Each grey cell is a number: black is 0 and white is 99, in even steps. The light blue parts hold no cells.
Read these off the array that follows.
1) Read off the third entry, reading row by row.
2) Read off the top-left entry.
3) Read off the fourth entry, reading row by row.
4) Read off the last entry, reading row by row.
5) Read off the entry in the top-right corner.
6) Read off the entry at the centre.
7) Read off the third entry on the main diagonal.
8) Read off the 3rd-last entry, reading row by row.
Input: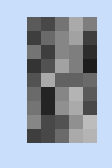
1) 45
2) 35
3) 66
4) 70
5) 49
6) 38
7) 52
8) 41

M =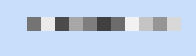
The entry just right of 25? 42
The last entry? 84
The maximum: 94

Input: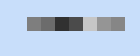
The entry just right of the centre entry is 77
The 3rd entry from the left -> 19
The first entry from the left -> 49

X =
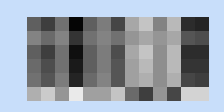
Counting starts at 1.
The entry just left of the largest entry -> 58
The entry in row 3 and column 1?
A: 37
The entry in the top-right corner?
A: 14
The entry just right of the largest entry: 62
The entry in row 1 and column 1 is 37
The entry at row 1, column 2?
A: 24
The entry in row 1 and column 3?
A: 44
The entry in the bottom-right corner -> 82
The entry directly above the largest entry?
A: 14
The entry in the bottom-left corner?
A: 68
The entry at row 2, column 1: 51
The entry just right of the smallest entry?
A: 37

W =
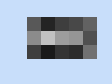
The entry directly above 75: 14
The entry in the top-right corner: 38
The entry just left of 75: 54
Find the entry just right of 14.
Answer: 24

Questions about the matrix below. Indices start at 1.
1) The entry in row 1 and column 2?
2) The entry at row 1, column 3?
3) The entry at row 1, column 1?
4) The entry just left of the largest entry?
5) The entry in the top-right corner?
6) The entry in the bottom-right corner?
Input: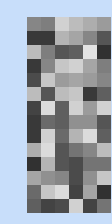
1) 49
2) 81
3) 52
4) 37
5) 60
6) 45

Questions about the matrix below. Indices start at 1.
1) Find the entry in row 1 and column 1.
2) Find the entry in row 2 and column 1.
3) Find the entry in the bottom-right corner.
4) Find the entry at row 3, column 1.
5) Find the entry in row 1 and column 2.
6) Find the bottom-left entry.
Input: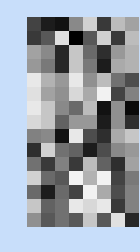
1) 26
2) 22
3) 15
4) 63
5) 11
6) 56

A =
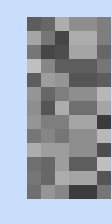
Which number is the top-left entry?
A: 36
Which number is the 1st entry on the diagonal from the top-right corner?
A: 49
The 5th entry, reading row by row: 55
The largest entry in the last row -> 58
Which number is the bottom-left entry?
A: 43
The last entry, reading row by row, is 46
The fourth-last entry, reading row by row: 52
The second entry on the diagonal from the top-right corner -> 67
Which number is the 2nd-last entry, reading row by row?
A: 23
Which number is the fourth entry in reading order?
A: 55
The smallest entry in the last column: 23
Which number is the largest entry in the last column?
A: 74
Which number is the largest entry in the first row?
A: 67
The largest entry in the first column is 74

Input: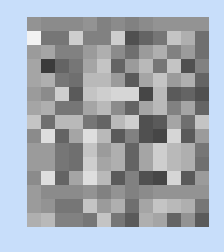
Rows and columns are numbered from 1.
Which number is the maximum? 94
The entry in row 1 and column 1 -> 57
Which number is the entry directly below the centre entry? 35
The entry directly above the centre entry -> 54
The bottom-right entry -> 35
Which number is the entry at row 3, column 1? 60
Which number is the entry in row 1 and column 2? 54
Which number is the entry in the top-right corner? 57
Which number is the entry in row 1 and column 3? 54
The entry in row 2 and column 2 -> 46
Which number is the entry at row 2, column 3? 46
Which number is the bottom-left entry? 68
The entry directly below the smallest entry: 68
